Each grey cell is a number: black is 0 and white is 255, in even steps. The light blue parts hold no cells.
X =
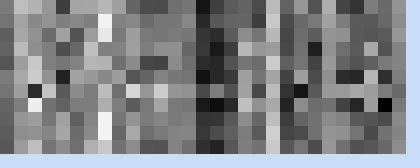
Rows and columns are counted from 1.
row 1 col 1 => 123
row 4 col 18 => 184
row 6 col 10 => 85
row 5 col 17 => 82
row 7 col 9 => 110
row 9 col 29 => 137
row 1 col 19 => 75
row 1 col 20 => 186
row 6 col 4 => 145
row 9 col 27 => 85
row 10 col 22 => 75
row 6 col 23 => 75
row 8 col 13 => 121
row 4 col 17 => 62
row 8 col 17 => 40
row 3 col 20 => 183
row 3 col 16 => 44
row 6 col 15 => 18
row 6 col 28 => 47
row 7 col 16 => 125
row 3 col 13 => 123
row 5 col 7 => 181
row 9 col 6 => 95
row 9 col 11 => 123
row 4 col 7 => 192
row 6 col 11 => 101
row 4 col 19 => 151
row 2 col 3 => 136
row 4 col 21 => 72
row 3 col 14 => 119
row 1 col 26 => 51
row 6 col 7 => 152
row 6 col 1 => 123
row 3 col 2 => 167
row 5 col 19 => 108
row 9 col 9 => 118
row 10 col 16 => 76
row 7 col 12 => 204

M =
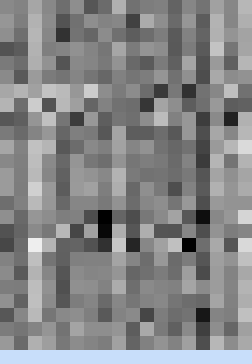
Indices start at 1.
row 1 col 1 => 137
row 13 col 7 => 147
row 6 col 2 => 89
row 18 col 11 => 135
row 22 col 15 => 104
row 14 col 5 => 92
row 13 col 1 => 155
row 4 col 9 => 166
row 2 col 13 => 106
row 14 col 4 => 153
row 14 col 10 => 104
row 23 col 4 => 118
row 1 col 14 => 134
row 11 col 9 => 162
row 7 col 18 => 113
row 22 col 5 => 86
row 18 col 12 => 161
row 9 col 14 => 151
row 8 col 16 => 153
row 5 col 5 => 84
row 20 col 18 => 168
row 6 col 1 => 138
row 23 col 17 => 127
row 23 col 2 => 135
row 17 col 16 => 147
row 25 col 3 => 176
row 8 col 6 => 159
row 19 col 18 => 192
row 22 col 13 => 117
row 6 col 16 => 169
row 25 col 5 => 120
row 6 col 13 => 113
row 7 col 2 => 180
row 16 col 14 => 88
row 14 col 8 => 126
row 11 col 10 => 133
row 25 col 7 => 132
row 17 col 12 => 85

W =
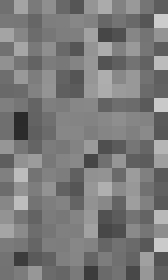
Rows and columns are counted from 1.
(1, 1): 112
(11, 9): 91
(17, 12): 141
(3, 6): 127
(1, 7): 149
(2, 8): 103
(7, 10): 152
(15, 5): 131
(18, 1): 123
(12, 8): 112
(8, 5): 124
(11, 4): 124
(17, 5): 128
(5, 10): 115
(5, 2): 117
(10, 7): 126
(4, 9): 129
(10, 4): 107
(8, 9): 110
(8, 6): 135
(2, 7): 130
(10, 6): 135
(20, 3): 151
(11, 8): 79
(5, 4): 124
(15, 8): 136
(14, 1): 108
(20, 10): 72
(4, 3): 121
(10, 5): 135
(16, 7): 153
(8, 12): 201
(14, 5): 98
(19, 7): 101
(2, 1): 120
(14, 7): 151
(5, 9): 95

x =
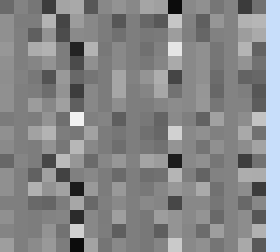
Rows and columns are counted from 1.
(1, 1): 106
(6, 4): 83
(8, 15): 151
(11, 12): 113
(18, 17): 131
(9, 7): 128
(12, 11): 164
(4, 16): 118
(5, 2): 127
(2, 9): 86
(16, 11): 120
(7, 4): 109
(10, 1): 144
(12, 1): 103
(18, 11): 120
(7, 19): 86
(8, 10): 126
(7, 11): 133
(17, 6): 208
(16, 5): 133
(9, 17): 131
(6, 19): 103
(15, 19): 135
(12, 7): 106
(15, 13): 71
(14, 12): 135
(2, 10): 126
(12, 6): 150
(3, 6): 138
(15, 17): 131
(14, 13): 152
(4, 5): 125
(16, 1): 144
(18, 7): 163
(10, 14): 137
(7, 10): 126
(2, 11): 103
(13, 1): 144

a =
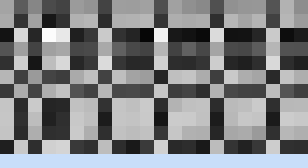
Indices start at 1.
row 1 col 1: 164
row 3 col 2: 215
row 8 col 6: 193
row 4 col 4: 160
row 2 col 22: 155
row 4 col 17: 74
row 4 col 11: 67
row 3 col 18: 19
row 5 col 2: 206
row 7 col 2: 172
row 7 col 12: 198
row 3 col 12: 242
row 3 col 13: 24
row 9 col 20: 27
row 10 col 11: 193
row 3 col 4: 252
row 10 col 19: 154
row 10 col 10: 188
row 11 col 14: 45
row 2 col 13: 174
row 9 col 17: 184
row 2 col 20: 65
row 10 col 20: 48
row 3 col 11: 6
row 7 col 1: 56
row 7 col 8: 183
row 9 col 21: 204
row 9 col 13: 203
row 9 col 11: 201
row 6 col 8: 66
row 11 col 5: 212
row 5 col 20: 217
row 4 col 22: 81
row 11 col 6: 57
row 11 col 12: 208
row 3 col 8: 202
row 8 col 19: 202
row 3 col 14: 18

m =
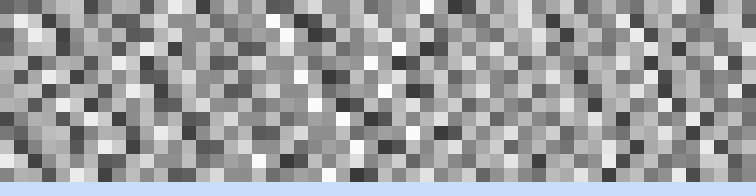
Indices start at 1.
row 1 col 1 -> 100
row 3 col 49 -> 191
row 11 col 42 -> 186
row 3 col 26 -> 135
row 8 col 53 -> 136
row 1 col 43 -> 145
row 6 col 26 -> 191
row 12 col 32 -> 184
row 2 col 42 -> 190
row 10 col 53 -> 121
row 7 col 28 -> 251
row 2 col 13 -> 142
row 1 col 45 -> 137
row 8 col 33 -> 205
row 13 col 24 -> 250
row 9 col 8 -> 203
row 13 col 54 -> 136
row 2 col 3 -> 202
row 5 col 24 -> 138
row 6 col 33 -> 101
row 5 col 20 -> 142
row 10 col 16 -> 190
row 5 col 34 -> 224
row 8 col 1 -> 178
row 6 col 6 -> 66
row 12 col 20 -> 163
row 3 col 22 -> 164
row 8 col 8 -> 140
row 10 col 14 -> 65
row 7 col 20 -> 217
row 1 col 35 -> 190
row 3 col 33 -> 146
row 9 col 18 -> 142
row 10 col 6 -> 73
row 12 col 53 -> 90
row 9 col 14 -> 88
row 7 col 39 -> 101
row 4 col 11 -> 237

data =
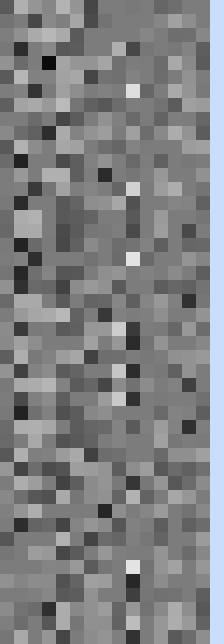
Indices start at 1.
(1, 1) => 91
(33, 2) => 175
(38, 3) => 100
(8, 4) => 153
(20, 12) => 124
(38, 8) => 138
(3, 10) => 124
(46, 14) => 108
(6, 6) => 167
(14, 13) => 173
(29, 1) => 124
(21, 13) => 103
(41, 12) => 148
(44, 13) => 172
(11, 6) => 161
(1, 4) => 134
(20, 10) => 124
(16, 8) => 124
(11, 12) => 124
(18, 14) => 102
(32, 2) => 124
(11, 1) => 89
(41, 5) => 131
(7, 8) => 129
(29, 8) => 155
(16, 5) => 89
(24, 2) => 58
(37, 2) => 148
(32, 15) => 122
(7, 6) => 141
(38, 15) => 108
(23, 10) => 124
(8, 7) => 97
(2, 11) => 124
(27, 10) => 45
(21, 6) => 140
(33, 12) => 106
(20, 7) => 124
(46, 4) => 149
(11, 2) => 177

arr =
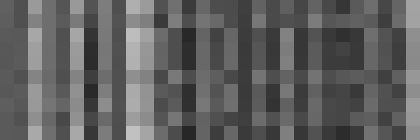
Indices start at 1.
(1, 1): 96
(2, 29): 108
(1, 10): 175
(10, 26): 58
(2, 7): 70
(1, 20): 74
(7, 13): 83
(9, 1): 90
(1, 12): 82
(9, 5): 72
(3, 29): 65
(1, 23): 99
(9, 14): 72
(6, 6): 131
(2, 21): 80
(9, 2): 81
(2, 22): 76
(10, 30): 144
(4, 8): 119
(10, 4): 111
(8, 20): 51
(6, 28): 64
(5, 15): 104
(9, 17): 68
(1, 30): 163
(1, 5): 85
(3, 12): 108
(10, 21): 127
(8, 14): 48
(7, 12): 90
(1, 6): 153
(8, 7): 55
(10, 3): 169
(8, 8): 141
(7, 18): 58
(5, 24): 60
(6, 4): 106
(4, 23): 91
